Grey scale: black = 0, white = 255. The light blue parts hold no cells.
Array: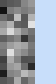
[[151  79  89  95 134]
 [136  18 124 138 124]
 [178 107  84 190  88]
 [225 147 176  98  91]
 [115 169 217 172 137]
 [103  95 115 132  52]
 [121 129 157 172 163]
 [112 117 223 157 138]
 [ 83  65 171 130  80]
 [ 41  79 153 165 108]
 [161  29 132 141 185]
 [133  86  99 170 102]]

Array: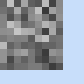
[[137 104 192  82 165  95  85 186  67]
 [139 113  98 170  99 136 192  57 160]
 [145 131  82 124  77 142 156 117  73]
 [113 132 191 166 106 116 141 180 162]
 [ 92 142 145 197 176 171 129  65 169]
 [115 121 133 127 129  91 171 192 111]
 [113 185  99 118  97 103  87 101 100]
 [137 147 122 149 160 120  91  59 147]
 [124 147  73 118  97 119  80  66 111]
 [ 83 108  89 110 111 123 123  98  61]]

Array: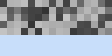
[[ 70  68 179 181 190  75 186 170  78 173  64 177 104 171 180 111]
 [118 172  93 122  79  66  67  51 176  75 109  84 163 183 155 179]
 [ 72 196 100 168  95  67  60  93 189  66 196 134 187 159 188  87]
 [176  96 171 183 171  53 190 178 173 175 167 167  75  71 165  75]
 [134 195 180 190  63 168  58 187 165 183 178  58  70  76  67 157]]

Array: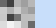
[[183 104  63 178 159]
 [158 203 176 205 174]
 [191 200  66 116 190]
 [106 220 243 227 188]]

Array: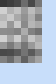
[[118  54  62  72 108  73]
 [161 208 177 193 155 188]
 [130 183 201 169 146 175]
 [168 198 152 201 138 182]
 [113 141 139 131 172 129]
 [172 209 166 204 150 196]
 [183 152 123 154 118 153]
 [124  73  76  90 116  91]
 [162 128 107 144  97 136]]

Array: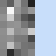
[[ 32 122  94 160 115]
 [150 133 248 147 125]
 [ 67 146 203 130  88]
 [ 96 132 145 148 119]
 [203 143 188 144 149]
 [ 72 140 144 123 121]
 [112 138 193 138 116]
 [134 132  44  98 117]]
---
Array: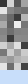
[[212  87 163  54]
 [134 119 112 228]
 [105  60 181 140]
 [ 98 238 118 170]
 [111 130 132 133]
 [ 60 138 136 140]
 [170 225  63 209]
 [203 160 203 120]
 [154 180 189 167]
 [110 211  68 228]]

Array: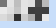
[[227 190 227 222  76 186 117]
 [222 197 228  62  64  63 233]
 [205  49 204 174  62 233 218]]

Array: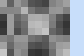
[[ 97 151 129  84  77  68 131 144 160 164]
 [134 136 181 118  99 102 150 152 128 133]
 [156 104 124 172 174 166 129  89  67  63]
 [157  93 111 184 189 178 123  76  53  49]
 [155  77 106 169 181 196 103  85  61  57]
 [119 151 151 114 105  91 145 135 129 131]
 [105 139 141  83  76  85 125 157 162 162]
 [ 84 147 132  56  50  62 113 166 188 198]]

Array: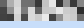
[[175 212 112 111  56 195 230  52 146  58 134 100]
 [145 219 123 217  98 200 203 231 204 200  46  68]
 [ 61 211  75 218 205 234  68 145 210 203 109  65]]

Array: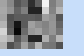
[[136  85 103  47  95 244 126 154 163]
 [147  99 127  35  35 211 132 179 168]
 [ 80  92  92  94  88 158 146  86 162]
 [ 84  20  91 160 142 131 150 101 179]
 [ 95   7 107 152 161 135 149 116 211]
 [169  87 127  36  35 174 126 183 193]
 [ 79 105 160 111 179 120 117  81 175]]

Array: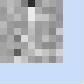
[[185 171 125  45 147 177 164 156 172]
 [189 163 167 235 171 148 142 154 153]
 [169 185 161 233 198 196 166 145 159]
 [156 148 149 198 157 163 147 154 184]
 [153 184 157 188 155 166 135 200 174]
 [170 123 218 179 158 189 162 151 149]
 [171 165 159 204 161 143 139 171 162]
 [155  95 174 185 211 196 176 209 163]
 [167 214 194 161 150 175 141 178 171]]

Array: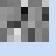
[[122 126 211 120 122 194 112]
 [145 132  17 153 139  72 150]
 [136 129  59 151 140  54 146]
 [ 73  58 135 166 127 140 158]
 [152 222 128  77 136 120 112]
 [178 204 131  77 136 116 111]]
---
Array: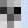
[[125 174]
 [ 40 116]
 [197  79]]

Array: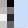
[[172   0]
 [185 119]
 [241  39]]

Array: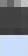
[[130 101]
 [ 66  65]
 [ 65  65]]

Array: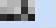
[[197 179]
 [164 174]
 [ 45  26]]

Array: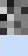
[[145  28]
 [207  66]
 [ 14 199]]

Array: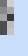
[[116 207]
 [138 165]
 [163  56]]
